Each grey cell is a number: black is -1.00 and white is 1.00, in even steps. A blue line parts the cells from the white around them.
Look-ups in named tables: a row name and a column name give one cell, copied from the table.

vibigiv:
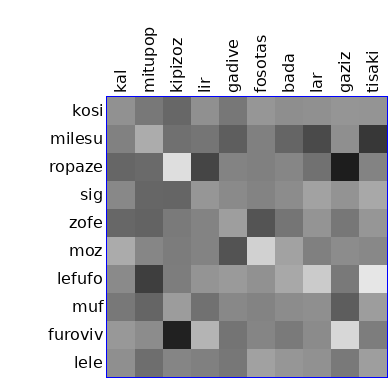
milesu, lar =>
-0.42
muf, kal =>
-0.06
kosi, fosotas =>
0.18
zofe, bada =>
-0.08
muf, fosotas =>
0.03
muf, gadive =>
0.07
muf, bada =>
0.10
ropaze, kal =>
-0.20
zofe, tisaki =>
0.18
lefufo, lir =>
0.16
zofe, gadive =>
0.24
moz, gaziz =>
0.10
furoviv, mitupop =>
0.10

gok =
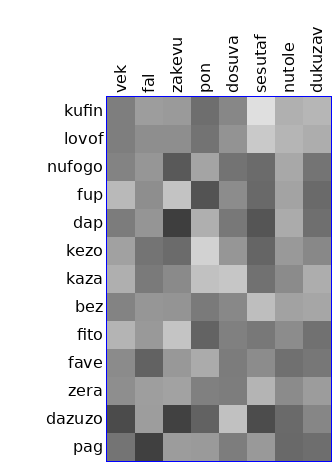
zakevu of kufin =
0.21
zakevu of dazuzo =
-0.49
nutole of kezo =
0.20
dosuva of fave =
-0.03
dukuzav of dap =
-0.13
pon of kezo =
0.65
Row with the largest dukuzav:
kufin

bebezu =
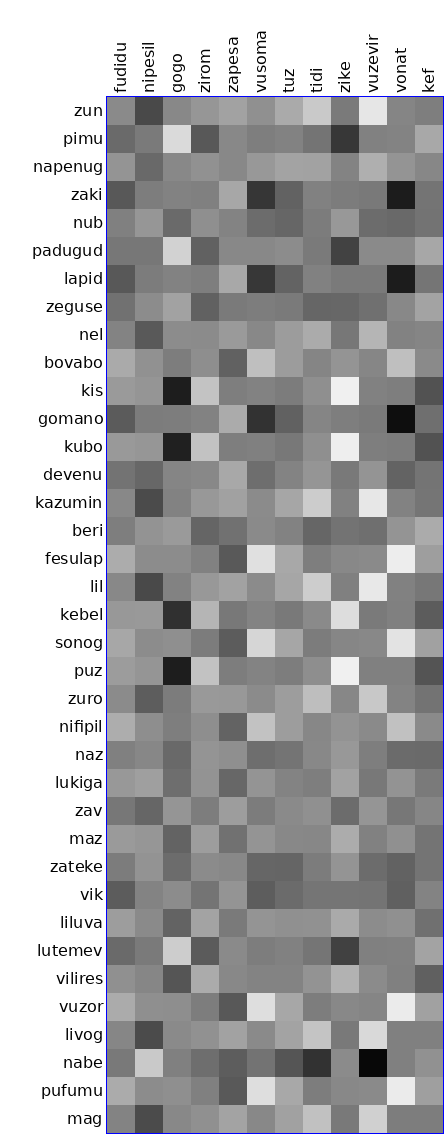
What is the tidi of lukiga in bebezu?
-0.01
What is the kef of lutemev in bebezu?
0.28
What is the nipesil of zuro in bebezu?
-0.27
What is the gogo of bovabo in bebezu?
-0.02
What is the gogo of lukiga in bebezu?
-0.14
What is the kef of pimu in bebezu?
0.32
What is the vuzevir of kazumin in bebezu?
0.81
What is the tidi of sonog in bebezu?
-0.03
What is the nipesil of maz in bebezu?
0.18
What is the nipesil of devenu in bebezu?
-0.19
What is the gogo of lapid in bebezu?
0.02
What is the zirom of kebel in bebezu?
0.42
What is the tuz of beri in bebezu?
0.02
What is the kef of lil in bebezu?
-0.07
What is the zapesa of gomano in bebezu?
0.34
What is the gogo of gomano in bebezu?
-0.02
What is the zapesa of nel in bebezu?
0.21
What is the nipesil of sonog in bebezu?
0.10
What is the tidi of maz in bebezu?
0.06
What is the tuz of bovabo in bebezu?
0.22
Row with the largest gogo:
pimu

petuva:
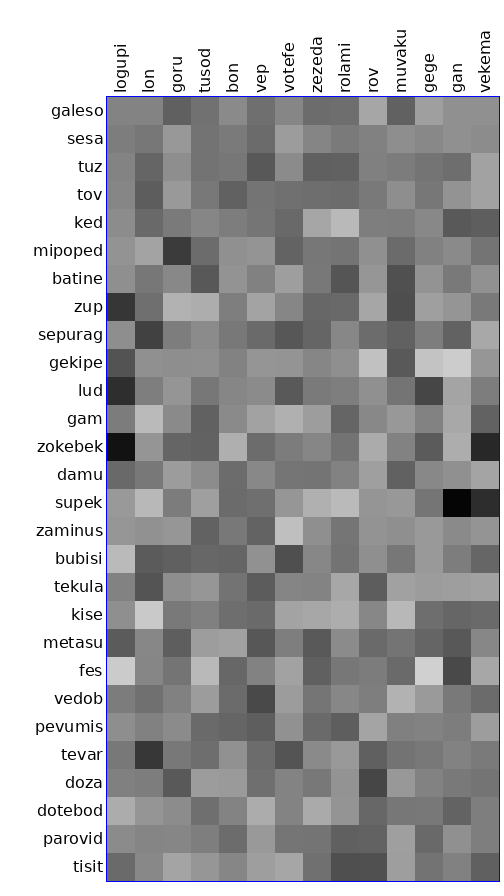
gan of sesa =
0.13
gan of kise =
-0.20
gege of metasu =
-0.21
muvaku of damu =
-0.24
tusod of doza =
0.22
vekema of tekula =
0.26
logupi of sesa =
-0.02
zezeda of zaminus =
0.12
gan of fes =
-0.43
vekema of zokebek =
-0.69
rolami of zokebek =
-0.10
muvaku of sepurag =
-0.24
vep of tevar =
-0.15
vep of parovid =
0.20
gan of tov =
0.15
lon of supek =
0.44
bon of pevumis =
-0.21
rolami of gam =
-0.21

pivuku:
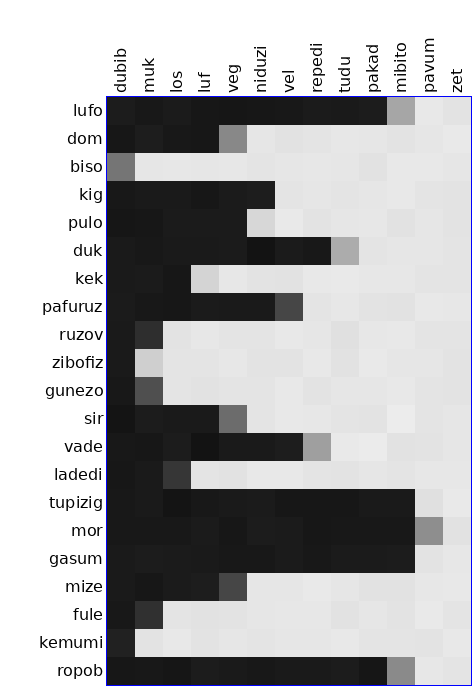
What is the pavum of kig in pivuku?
0.79
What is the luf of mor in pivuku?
-0.79
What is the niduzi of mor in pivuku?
-0.78
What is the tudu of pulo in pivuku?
0.80
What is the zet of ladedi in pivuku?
0.81
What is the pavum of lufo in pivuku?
0.82
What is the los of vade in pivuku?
-0.78
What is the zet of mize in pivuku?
0.82
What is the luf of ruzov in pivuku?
0.81
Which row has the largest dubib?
biso

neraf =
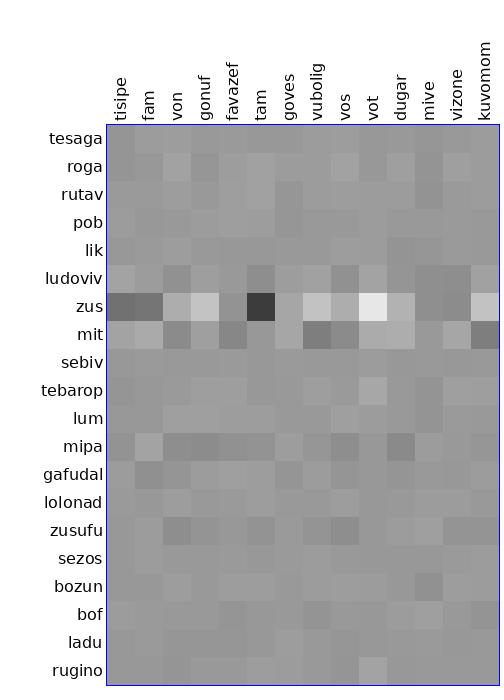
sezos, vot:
0.19
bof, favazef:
0.17
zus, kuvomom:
0.52
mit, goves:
0.30
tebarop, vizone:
0.25
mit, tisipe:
0.28
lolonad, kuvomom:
0.20
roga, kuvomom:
0.22
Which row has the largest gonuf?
zus

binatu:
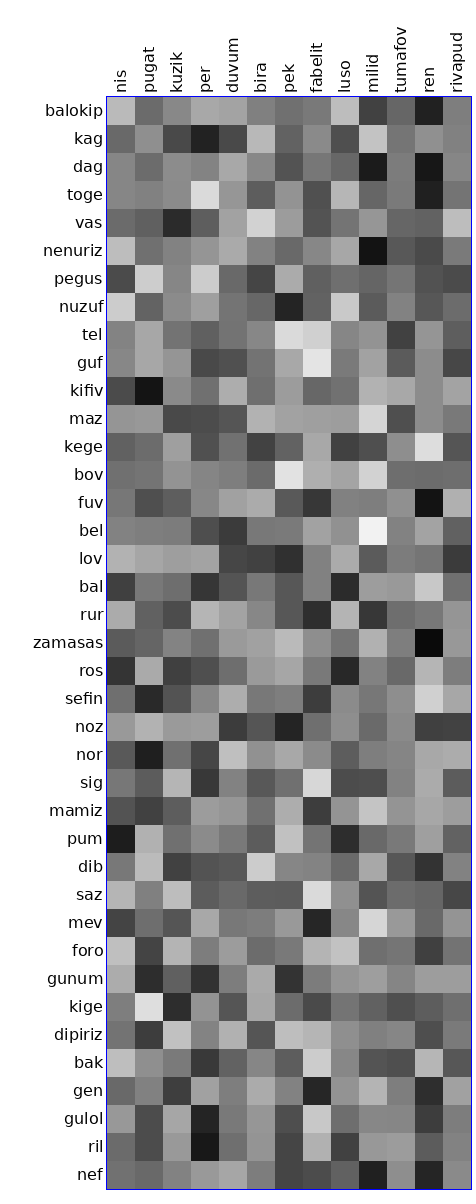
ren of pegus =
-0.36
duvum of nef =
0.30
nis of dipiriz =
-0.10
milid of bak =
-0.34
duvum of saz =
-0.18
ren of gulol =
-0.52
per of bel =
-0.39
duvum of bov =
-0.01
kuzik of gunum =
-0.25

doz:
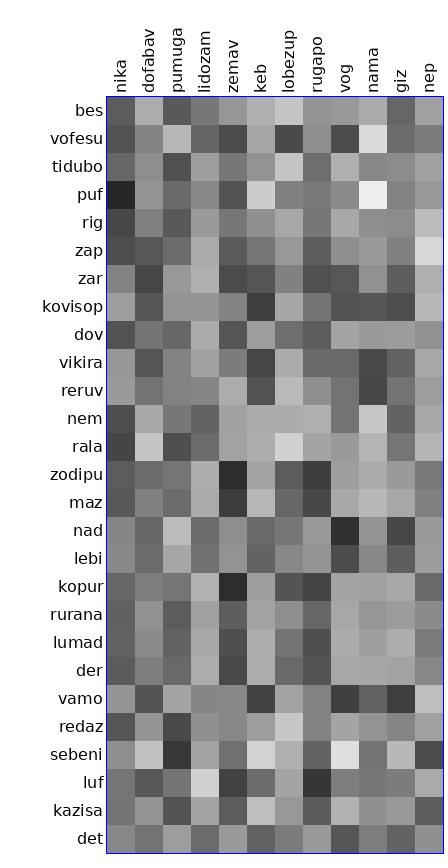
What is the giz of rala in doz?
-0.08
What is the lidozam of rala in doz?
-0.16
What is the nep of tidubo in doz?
0.26
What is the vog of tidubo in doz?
0.38
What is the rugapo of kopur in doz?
-0.47
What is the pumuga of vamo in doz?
0.29
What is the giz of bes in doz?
-0.20
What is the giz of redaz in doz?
0.04
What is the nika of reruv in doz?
0.21
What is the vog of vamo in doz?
-0.50
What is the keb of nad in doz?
-0.18
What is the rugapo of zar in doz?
-0.37
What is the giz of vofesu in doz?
-0.15
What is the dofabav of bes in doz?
0.35
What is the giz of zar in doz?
-0.26
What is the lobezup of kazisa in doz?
0.19

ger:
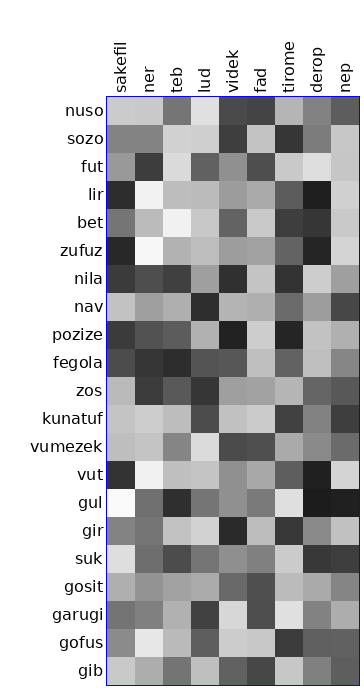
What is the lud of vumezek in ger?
0.72
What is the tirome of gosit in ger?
0.47
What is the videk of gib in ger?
-0.24
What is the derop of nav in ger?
0.23
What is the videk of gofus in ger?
0.60
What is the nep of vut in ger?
0.66
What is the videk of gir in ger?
-0.67
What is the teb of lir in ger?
0.48
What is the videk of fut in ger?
0.13
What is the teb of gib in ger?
-0.09
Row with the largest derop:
fut

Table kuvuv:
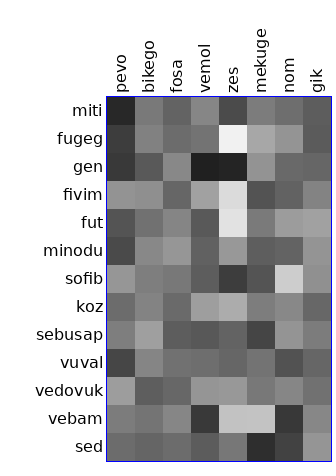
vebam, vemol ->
-0.55
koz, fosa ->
-0.17
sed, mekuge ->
-0.64
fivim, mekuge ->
-0.35
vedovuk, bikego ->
-0.26
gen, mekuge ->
0.15
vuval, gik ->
-0.20
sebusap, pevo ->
-0.01
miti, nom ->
-0.14
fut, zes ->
0.77
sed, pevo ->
-0.15
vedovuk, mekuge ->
-0.06
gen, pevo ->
-0.55

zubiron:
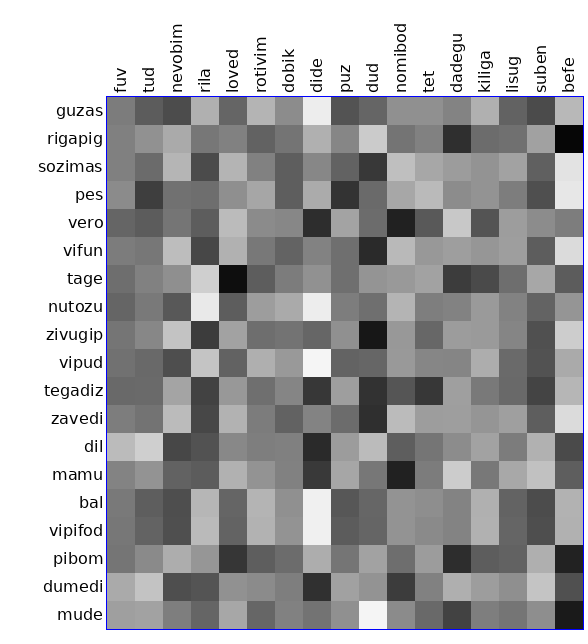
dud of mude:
0.92
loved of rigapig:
0.01
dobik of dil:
0.00
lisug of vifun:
0.24
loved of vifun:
0.39
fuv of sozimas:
0.00
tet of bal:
0.11
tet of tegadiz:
-0.57
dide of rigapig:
0.38
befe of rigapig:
-0.95
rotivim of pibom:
-0.26
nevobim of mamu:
-0.23
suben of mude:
0.11
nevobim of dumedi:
-0.39
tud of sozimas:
-0.16
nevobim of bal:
-0.39
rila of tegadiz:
-0.48
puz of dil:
0.22
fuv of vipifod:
-0.07
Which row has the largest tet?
pes

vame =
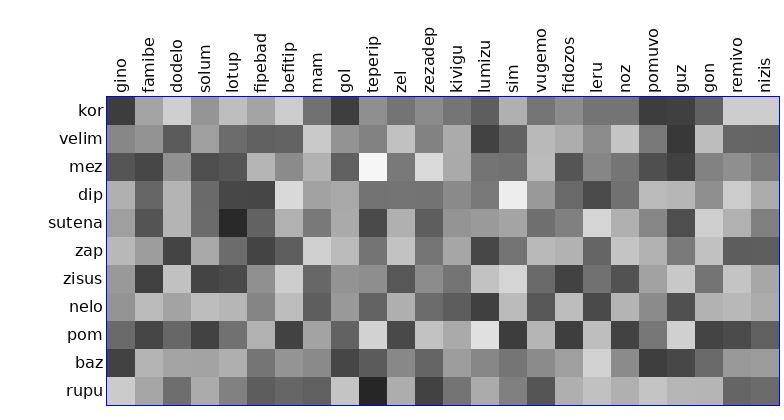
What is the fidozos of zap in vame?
0.40
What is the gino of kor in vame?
-0.52
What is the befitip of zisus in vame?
0.61
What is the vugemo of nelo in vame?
-0.32
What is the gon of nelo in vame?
0.40
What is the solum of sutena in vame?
-0.16
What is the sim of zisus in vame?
0.67
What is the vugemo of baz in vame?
0.09
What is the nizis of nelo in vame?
0.35
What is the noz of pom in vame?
-0.48
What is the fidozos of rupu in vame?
0.37
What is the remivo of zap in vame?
-0.27
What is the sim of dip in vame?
0.86
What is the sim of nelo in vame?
0.47
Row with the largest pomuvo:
rupu

